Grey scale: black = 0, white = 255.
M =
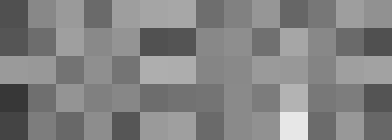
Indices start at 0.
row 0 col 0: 80
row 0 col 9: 150
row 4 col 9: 145
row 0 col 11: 119
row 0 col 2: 154
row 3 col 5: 109
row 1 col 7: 136
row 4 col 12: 152
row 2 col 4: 116
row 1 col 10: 166
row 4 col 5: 154
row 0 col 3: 106
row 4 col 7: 106
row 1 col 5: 81
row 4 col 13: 103
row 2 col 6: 173
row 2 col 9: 154
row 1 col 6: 84
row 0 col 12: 158
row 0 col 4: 158
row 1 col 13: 80
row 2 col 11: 132
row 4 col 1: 125

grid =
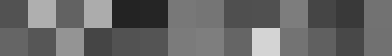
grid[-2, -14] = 82
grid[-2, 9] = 80
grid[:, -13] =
[175, 86]
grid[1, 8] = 101
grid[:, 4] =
[35, 82]
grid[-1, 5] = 84

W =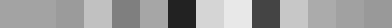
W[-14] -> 163
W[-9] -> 166
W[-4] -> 199

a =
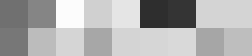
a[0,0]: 112
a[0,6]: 52
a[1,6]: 217
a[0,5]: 46
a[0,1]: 133

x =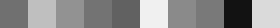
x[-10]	112
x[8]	18
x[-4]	138
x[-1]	218

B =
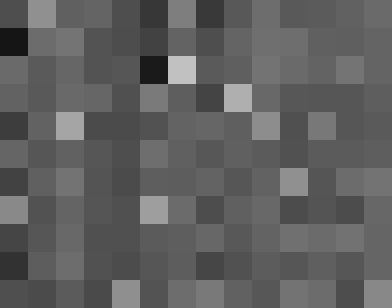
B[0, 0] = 78
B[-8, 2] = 105
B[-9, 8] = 95
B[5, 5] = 110
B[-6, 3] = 86
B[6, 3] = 84
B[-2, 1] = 93
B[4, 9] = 141
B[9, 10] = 86
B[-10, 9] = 111
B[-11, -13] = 144
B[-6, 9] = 91
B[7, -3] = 84
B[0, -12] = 96
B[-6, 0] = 101
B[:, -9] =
[55, 66, 26, 122, 82, 110, 94, 158, 91, 86, 83]
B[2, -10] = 86
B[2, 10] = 106
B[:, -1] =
[106, 100, 100, 94, 90, 94, 115, 103, 101, 101, 136]
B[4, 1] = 98
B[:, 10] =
[89, 110, 106, 87, 80, 81, 144, 76, 112, 86, 115]
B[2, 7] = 90
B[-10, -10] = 77
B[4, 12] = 86
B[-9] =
[106, 90, 102, 83, 86, 26, 193, 90, 95, 115, 106, 99, 116, 100]
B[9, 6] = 93
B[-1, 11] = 108
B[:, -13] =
[144, 108, 90, 89, 98, 86, 96, 82, 86, 93, 75]
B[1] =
[21, 108, 116, 83, 77, 66, 99, 78, 100, 111, 110, 96, 95, 100]
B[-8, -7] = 68
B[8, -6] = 88
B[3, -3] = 86

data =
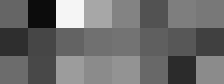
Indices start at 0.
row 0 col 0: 101
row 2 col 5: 104
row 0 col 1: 12
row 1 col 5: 95
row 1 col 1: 70
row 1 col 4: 115
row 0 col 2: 245
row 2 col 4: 147

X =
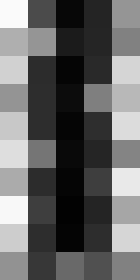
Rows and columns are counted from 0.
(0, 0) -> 250
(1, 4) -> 129
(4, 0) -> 200
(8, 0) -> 205
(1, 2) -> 27
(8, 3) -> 45
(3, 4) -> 184
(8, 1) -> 45
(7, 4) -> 166
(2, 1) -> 44
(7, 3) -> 36
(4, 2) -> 5
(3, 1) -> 45
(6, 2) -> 5

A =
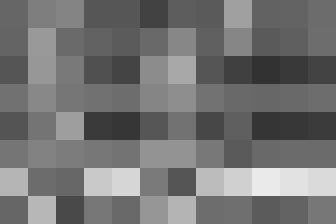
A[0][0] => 102
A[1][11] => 109
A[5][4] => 115
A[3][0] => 113
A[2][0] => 85
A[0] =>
[102, 126, 132, 86, 86, 66, 93, 90, 160, 98, 99, 108]
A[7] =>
[102, 183, 73, 119, 105, 150, 180, 109, 111, 91, 99, 119]
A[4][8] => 95
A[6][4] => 214
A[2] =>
[85, 151, 121, 80, 68, 140, 168, 85, 64, 50, 57, 67]
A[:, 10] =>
[99, 95, 57, 105, 55, 107, 226, 99]
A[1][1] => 153
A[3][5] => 133
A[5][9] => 105
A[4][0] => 84
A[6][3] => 201
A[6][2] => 103
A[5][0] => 117
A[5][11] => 107
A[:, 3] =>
[86, 98, 80, 113, 58, 119, 201, 119]
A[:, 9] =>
[98, 90, 50, 103, 53, 105, 234, 91]
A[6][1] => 108
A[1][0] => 100

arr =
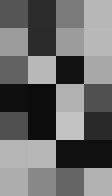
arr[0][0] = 85
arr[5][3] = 16
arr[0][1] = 44
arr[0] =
[85, 44, 122, 183]
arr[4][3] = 41
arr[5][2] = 16
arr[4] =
[80, 13, 195, 41]
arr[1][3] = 185
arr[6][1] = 136

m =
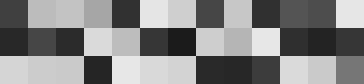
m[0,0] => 64
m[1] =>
[40, 70, 43, 218, 189, 54, 27, 206, 181, 231, 47, 35, 54]
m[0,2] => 195
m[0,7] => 70
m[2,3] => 37
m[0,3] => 166
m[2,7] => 41
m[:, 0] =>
[64, 40, 213]
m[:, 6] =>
[207, 27, 211]
